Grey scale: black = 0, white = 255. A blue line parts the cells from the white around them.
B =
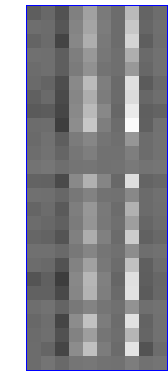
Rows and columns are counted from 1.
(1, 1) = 94
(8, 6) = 136
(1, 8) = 186
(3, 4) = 135
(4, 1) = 112
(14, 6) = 114
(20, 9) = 94
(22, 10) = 114
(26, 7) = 113
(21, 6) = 126
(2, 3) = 86
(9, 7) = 108
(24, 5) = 158
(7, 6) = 124
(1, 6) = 122
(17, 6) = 128
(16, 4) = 123
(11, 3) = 101
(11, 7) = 113
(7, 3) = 74
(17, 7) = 107
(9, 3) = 62
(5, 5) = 145
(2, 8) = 199
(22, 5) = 131
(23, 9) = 99
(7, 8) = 219
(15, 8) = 177
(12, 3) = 110
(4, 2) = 111
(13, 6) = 133
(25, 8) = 228
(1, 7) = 108
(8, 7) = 103
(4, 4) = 126
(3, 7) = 108
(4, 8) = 174
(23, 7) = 108
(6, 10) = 106
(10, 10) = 114

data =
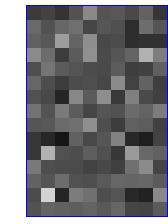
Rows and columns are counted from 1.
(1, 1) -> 59
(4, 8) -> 99
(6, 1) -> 102
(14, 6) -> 77
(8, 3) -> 122
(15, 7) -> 102
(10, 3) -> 22
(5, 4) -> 84
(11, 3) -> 81
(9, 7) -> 61
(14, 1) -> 76
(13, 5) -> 78
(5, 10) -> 96
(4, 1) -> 138
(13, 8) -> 101
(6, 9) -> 98
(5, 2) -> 117
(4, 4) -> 91
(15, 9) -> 68
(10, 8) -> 40
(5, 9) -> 65
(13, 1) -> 98
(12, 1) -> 121
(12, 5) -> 66
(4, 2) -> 108
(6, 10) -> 62
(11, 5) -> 94
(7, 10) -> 64
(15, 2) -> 100
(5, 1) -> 78
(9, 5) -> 143
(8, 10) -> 124
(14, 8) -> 40
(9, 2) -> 88
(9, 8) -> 96
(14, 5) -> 112
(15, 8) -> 69

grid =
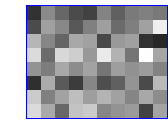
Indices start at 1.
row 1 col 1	50
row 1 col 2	138
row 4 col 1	219
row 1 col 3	103
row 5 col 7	158
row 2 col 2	160
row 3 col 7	153
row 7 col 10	141
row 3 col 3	101
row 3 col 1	182
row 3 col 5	161
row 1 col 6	131
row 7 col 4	190
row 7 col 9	168
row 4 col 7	178
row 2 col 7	107
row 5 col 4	140
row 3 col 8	160
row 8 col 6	134
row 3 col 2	134
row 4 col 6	234
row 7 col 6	179
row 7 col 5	158

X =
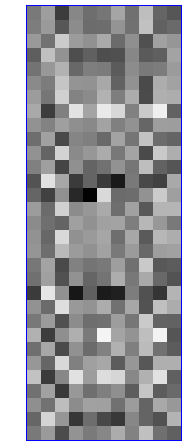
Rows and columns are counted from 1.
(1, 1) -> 121
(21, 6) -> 27
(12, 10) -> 98
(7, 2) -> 118
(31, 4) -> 147
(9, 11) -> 157
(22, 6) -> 172
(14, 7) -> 107
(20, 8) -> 120
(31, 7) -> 172
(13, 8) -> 121
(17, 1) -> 146
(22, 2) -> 107
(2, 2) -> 154
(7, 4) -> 131
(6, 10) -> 173
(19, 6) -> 121
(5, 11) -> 155
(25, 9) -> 187
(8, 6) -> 234
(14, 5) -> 3
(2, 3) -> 87
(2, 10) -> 97
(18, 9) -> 104
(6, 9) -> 74
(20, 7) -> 173
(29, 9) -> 100
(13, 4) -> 59
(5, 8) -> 140
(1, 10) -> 101
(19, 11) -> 92
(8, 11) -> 98
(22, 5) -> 147
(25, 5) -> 107
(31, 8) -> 130
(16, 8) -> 126
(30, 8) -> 135
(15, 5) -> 151

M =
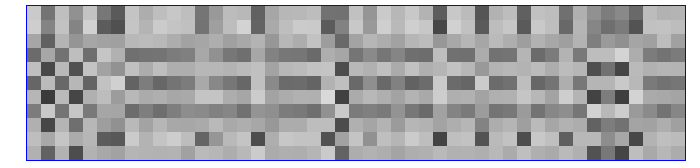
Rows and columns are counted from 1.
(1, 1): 202
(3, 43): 144
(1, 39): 112
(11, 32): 178
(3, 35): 174
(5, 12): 174
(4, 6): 197
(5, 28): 193
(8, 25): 128
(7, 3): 186
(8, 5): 121
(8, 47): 134
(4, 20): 118
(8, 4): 198
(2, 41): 134
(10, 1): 190
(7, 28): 179
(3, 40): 179
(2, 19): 190
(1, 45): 188
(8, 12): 141
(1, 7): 90
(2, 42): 111
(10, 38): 191
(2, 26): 207
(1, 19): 183
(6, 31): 107
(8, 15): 134
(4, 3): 114
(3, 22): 157
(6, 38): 116
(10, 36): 77
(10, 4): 171
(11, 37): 175
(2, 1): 206
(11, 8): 181
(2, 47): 189
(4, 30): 190
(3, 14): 174

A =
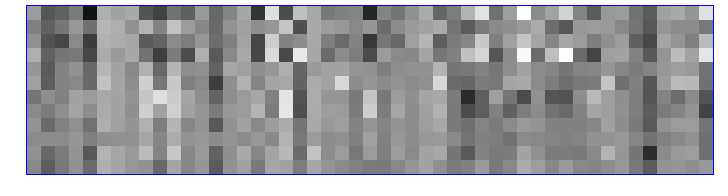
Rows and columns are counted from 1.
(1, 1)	156
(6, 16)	177
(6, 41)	123
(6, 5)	105
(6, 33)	124
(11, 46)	140
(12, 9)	146
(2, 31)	116
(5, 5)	104
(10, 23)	144
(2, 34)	138
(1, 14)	104
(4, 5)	70
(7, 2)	142
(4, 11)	124
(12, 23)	138
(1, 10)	66
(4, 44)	130
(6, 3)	131
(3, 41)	125
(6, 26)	138
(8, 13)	149
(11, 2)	104
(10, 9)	166
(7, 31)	123
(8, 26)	124
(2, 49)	120
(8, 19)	230
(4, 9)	114
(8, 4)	164
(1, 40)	132
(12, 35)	136
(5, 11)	182
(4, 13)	175
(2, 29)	162
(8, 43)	144
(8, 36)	125
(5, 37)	138
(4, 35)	141
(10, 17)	151

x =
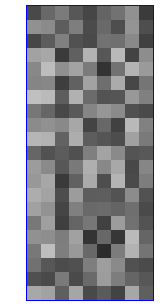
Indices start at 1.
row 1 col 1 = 73
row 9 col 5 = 68
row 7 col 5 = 107
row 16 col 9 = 83
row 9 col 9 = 129
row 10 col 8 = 161
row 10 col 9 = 122
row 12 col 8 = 72
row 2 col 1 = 145
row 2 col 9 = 78
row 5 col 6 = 51
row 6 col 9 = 117
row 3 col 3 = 128
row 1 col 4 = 87
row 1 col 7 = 114
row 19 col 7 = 138
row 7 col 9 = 128
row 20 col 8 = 101
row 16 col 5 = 119
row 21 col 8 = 167
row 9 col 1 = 139
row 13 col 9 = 125
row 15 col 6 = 107
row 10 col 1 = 182
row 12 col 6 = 136
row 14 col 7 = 83
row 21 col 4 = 166
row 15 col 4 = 128
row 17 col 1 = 145
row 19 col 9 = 75
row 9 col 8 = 185
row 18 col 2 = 190
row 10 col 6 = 85
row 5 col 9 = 154
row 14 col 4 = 156
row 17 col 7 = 54
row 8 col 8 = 80
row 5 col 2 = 189
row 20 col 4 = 74

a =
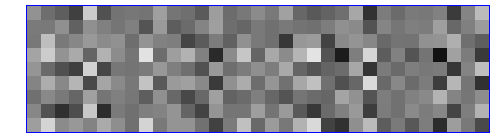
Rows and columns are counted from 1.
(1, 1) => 146
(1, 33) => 187
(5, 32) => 132
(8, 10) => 131
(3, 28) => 115
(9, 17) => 105
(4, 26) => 93
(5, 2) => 106
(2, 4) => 97
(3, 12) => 69
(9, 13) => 113
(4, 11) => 158
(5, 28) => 126
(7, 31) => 132
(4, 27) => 129
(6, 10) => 89
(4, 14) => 42
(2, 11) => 93
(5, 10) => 152
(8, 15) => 117
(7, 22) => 102
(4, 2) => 204
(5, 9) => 123
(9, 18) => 155
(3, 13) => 91
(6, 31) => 182
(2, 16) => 102
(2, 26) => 133
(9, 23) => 49
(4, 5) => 101
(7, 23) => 164
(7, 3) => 121
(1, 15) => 108
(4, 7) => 140
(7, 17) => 127
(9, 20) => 178
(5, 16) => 124
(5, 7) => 119

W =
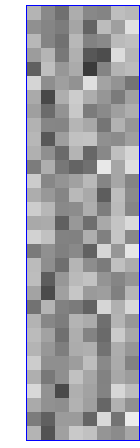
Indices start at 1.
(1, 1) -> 180
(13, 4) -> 161
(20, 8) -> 149
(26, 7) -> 171
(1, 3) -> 112
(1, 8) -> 184
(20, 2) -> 93
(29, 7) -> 177
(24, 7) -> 203
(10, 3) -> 158
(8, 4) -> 200
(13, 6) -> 133
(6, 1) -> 213
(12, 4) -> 100
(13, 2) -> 135
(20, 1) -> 189
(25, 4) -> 172
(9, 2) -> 134
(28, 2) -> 146
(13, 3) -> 148
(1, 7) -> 190
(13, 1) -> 204
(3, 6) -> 137
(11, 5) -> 103
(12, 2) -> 174
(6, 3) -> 159
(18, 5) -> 97
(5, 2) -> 191
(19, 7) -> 192
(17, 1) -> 210
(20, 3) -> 151
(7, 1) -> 170
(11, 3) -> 106
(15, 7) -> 186
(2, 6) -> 188
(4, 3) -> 120
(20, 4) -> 186
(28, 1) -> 216

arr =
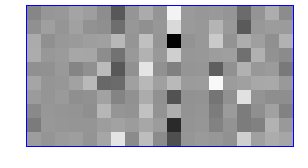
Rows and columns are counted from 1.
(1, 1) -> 134
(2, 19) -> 155
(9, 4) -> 149
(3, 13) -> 152
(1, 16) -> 107
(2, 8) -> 151
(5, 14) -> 95
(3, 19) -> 178
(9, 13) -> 150
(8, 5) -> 143
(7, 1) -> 155
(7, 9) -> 172
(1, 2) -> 150
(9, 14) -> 130
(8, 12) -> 147
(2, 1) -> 144
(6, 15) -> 156
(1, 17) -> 148
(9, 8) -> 156
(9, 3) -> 150
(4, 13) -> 152
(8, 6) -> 182
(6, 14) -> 248
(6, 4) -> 162
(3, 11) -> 3
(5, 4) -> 133
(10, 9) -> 189
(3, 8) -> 149
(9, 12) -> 148
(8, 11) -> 174
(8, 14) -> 124
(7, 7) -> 132
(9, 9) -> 167
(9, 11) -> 42
